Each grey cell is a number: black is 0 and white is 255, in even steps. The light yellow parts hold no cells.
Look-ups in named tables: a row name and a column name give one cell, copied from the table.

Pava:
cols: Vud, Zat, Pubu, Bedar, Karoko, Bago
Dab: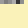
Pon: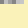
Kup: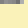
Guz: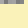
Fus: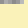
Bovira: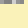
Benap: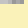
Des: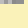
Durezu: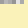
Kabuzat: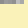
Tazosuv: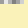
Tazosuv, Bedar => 128
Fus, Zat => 173
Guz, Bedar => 162
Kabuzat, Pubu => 152
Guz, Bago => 134
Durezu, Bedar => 148
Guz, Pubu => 159
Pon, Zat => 193
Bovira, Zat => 131
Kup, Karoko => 115
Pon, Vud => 132
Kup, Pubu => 140
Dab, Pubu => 143
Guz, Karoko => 125
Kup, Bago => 175
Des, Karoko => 144
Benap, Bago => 154
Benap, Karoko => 168
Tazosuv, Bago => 208

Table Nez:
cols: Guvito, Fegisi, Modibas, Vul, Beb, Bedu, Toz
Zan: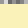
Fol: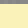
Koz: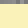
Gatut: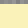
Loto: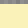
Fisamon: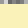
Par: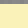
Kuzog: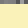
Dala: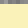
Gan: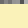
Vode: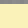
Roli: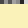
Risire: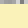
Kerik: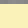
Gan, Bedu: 84
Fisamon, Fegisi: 214
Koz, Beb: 120
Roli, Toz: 215
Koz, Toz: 122
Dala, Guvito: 137
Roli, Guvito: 71
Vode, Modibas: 135
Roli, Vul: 161
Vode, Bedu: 134
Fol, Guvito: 135
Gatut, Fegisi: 144
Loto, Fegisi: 144
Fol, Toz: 136
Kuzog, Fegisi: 131
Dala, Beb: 120
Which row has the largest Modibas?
Risire

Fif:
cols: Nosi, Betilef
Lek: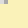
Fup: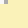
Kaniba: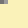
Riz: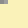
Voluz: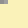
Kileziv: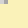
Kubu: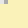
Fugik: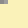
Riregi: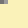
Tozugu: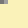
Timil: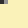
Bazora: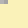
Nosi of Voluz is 144
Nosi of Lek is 221
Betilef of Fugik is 159
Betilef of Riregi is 157
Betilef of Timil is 150
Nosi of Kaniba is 116

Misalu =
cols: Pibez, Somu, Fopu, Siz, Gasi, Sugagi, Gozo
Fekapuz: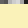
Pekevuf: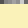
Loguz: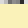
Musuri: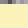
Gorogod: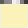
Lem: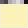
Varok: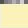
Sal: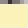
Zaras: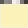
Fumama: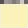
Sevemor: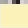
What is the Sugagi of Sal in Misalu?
160
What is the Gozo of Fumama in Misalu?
103
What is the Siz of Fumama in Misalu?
123
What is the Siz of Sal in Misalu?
115
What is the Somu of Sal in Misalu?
138
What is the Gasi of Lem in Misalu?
218
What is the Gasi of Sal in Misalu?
119
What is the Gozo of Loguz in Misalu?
223
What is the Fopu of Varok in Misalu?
140
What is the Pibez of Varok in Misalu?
82
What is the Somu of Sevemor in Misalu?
164
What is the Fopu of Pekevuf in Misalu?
142
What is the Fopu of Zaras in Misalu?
136
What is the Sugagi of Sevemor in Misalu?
212
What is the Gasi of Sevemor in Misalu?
35
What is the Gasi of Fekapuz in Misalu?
215
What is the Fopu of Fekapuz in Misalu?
181
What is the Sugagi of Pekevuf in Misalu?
203
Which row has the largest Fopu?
Sevemor

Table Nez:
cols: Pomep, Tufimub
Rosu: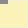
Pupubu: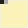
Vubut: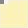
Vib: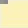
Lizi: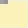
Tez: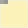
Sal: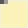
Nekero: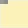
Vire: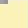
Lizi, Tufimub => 151
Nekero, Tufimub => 142
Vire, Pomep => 162
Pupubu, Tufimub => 177
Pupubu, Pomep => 33
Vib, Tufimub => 140
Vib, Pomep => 148
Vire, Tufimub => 151
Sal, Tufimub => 161
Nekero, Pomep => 155
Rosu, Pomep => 138
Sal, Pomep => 88
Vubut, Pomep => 135

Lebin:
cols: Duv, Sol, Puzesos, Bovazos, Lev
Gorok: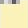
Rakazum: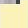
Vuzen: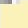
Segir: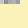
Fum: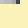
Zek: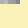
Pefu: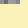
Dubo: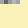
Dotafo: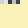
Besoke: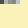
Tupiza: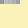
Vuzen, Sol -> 158
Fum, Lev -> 70
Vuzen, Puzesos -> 140
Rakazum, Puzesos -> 166
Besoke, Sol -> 181
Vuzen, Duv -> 173
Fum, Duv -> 193
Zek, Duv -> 177
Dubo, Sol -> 103
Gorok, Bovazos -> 94
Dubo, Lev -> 163
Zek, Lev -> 136
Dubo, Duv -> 164
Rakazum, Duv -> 191
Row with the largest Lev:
Vuzen

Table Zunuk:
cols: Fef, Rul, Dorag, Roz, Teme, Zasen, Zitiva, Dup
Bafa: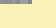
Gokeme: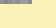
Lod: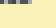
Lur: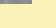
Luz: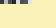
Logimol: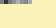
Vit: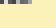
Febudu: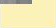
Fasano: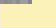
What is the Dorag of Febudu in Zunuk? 146
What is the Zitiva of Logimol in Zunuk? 137
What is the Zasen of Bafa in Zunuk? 157
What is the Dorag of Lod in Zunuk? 93
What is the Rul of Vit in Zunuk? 223
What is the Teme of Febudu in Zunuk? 124
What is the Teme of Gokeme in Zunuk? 143
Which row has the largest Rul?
Vit

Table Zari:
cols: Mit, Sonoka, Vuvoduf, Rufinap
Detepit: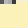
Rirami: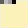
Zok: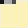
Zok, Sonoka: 173
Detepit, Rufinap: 59
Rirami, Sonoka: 192
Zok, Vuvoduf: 170
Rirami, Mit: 94
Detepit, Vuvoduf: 171
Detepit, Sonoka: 185
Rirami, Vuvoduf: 160
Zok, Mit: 21
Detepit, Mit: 88
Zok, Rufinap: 74
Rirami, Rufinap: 2
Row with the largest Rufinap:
Zok

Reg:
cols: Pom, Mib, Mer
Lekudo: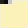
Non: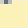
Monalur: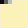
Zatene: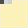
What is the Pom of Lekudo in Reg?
31
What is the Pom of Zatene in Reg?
77
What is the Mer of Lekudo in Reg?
199
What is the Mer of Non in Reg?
188
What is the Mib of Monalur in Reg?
98
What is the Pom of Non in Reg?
206
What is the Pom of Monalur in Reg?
11
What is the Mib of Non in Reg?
108
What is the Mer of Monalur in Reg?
189
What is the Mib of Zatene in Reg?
217
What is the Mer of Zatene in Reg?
208
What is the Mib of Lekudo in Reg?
12
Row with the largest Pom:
Non

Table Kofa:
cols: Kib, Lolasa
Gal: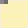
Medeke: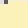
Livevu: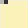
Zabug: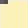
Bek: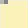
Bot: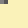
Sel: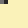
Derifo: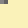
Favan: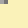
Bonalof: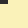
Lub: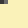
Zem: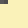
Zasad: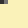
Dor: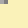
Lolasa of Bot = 86
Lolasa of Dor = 127
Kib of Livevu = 184
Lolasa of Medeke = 92
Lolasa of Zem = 79
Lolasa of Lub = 109
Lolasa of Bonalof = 45
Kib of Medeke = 225
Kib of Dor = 170
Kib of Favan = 166
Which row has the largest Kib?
Medeke

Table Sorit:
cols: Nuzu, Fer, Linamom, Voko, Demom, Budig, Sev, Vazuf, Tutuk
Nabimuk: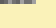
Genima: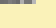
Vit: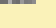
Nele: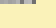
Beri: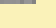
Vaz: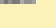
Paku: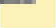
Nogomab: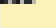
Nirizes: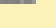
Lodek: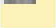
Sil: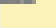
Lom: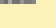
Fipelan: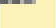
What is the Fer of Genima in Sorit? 112
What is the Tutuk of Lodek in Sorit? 118
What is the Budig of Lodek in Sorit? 139
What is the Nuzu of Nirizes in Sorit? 133
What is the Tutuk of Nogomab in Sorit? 183
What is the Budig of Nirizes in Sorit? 150
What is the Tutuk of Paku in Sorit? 162
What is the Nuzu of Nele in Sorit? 164
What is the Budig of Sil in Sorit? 148
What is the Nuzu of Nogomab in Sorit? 28
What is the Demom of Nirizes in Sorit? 127
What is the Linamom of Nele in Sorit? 160
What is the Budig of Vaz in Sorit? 171
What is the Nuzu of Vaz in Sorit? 153
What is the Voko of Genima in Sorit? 117
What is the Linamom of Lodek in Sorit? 122
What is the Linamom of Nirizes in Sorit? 133
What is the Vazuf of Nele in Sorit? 188
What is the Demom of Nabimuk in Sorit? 102
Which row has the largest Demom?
Nele

